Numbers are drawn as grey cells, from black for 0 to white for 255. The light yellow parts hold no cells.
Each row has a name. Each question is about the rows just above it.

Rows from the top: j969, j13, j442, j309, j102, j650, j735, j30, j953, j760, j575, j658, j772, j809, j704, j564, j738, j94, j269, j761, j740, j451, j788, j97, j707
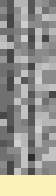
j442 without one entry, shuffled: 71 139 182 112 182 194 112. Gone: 151
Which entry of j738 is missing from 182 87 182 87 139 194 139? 71
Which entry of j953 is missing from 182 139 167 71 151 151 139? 194
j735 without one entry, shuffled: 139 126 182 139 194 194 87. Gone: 151
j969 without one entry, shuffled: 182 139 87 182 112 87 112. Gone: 151
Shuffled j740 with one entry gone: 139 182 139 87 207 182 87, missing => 99
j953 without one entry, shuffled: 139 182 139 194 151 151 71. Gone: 167

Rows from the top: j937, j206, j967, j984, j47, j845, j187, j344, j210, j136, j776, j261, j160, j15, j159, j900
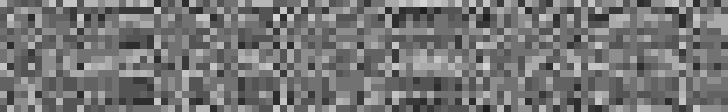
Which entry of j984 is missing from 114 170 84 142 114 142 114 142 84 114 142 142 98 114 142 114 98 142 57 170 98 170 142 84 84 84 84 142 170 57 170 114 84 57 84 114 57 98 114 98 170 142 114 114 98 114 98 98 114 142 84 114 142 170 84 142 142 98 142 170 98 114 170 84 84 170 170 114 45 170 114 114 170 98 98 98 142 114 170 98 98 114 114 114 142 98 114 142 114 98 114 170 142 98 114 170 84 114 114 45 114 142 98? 182
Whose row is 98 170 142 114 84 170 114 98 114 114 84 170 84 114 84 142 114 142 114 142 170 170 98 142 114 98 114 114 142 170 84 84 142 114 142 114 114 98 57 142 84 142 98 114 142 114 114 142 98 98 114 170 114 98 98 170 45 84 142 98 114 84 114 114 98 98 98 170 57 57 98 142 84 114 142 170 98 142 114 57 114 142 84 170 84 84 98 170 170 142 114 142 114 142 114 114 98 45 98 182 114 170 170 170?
j984
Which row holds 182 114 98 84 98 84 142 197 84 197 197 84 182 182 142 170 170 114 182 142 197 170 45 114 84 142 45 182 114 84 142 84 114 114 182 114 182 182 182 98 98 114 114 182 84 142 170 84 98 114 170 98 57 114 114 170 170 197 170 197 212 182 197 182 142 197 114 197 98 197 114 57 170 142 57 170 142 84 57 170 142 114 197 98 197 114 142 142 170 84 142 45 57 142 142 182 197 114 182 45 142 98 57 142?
j937
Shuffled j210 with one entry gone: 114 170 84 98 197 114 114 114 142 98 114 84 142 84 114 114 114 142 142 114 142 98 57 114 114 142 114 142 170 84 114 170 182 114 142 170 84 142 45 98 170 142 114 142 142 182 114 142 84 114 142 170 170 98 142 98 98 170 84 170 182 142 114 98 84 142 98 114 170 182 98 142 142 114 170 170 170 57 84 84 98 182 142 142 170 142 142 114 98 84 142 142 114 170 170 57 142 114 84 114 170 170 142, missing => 72
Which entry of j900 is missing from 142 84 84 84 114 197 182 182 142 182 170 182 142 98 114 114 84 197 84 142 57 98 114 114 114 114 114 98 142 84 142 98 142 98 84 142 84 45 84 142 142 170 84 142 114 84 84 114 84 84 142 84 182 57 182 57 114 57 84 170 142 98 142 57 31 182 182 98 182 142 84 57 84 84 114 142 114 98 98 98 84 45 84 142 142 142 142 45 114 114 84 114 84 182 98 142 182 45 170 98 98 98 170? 127
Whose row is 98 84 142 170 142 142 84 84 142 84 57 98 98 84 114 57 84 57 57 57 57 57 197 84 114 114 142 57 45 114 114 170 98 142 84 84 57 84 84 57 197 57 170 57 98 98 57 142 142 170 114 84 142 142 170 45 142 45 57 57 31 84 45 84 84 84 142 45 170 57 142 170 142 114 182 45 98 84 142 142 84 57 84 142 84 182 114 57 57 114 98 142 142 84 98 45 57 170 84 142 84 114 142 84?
j206
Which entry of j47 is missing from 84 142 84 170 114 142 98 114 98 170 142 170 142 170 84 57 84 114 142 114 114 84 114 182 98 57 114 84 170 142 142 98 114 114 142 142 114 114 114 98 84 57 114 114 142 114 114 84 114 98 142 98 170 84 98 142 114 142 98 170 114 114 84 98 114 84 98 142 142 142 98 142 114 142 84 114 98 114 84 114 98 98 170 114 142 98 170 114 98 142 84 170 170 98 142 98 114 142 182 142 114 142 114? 158

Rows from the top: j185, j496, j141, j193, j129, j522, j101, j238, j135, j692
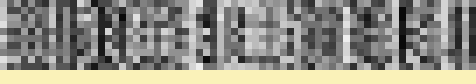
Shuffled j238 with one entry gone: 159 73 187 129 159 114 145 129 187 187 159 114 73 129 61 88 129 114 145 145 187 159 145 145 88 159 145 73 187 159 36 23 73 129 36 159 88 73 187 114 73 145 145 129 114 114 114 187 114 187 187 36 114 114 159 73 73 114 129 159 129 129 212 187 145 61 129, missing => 171
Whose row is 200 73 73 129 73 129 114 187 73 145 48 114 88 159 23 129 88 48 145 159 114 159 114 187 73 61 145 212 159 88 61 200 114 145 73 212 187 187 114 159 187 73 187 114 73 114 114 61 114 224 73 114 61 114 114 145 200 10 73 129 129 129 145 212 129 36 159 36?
j496
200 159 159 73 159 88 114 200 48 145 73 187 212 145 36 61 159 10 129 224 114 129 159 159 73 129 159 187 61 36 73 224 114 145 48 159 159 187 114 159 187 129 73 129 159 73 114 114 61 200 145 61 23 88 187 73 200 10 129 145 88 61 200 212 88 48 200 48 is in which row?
j141
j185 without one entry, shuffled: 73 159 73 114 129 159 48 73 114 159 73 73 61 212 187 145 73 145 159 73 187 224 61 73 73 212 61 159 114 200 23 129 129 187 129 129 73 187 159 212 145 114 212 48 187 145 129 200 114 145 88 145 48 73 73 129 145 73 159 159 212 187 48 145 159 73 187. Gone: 101

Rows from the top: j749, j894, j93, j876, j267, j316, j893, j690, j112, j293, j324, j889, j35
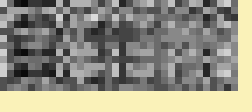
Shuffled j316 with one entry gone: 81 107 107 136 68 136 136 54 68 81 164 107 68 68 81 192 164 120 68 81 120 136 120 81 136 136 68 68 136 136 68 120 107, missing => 94
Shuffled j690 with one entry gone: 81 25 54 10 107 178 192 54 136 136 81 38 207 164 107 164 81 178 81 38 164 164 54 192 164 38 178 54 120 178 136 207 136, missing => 150

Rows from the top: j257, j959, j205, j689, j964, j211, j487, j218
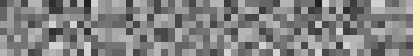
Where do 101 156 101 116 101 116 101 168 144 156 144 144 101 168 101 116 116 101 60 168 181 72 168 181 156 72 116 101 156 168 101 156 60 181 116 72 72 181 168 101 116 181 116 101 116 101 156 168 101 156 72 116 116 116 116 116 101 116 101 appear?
j205
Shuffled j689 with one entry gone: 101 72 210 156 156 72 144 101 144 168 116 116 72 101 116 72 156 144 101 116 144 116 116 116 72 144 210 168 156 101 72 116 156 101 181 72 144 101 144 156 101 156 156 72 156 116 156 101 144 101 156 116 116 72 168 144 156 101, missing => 197
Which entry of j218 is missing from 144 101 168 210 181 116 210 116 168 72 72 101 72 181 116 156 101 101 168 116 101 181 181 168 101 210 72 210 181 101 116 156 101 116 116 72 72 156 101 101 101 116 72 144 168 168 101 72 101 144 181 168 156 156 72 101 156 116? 85
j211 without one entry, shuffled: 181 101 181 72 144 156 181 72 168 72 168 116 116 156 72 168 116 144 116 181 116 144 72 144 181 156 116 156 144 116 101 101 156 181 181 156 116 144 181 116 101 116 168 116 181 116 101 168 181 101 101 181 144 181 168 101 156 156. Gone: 132

